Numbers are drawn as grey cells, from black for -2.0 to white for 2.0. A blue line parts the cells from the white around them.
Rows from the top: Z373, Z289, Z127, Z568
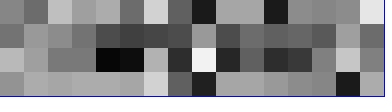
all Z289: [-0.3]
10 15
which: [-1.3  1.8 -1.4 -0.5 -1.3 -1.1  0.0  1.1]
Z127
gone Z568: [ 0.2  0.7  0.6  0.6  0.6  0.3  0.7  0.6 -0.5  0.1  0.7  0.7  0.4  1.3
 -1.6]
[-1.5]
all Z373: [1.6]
15
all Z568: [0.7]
1 3 4 15
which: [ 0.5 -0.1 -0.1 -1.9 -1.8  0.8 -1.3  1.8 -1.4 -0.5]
Z127
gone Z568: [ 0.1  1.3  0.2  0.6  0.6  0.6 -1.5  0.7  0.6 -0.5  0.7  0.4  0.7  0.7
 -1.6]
[0.3]

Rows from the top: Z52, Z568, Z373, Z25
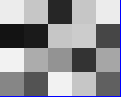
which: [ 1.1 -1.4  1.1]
Z52
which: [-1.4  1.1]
Z52
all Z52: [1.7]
0 4

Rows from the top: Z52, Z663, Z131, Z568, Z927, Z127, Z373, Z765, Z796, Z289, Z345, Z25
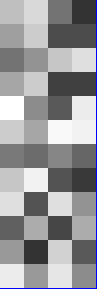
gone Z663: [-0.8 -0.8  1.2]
[0.5]
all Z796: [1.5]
0 2
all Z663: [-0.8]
2 3

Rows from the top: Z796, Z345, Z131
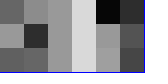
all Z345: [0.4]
0 2 4
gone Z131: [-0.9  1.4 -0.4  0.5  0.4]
[-0.5]
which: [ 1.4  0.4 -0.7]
Z345
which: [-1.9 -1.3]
Z796

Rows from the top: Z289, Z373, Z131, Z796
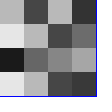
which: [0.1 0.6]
Z131
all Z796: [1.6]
0
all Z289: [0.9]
0 2
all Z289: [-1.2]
3
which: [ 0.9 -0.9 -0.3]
Z373
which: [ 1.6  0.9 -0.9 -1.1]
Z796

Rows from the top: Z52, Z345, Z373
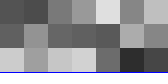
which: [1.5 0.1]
Z52
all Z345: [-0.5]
0 3
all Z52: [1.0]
6
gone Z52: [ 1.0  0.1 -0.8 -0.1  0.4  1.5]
[-0.7]
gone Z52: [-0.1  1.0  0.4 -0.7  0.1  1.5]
[-0.8]
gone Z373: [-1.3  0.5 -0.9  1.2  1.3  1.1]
[-0.3]
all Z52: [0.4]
3

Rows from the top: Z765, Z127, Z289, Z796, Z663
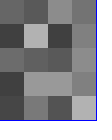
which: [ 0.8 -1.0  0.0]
Z127
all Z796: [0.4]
1 2
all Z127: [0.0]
3

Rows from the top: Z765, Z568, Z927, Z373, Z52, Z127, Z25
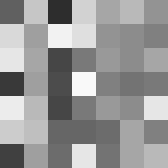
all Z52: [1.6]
6
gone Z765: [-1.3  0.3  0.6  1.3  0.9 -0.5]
[1.1]
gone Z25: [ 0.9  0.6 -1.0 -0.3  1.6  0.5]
[-0.2]
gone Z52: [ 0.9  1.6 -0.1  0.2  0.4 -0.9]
[1.7]
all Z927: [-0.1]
3

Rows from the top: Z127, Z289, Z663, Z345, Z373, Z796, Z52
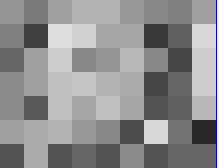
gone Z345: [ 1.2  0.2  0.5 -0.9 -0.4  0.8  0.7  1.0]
[1.1]
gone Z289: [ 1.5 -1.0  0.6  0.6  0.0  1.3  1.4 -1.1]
[-0.5]
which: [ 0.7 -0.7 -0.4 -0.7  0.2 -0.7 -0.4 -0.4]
Z52
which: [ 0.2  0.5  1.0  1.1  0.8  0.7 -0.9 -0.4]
Z345
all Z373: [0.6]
3 5
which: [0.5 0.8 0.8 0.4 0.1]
Z127
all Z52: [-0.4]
3 7 8

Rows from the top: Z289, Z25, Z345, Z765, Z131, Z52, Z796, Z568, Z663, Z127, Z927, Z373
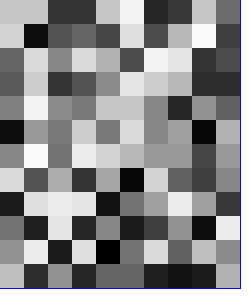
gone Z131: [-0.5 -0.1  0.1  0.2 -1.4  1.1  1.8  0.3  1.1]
[0.0]
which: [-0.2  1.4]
Z927
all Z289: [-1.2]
2 3

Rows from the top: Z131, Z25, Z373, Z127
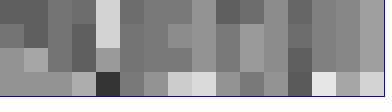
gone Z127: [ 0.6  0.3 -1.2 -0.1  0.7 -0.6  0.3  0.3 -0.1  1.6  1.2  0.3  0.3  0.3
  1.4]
[1.3]
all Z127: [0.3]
0 1 2 6 9 11
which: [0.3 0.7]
Z127
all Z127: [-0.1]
5 10
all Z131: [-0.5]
0 1 9
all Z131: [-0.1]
6 7
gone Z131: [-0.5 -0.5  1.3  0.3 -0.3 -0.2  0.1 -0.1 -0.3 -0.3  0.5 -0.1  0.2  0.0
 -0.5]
[-0.4]

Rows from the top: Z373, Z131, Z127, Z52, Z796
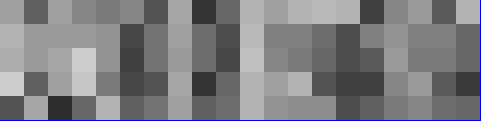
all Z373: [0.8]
10 12 14 19
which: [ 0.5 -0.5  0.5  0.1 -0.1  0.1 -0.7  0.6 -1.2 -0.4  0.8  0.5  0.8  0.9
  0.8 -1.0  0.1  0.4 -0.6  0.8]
Z373
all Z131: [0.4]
1 2 3

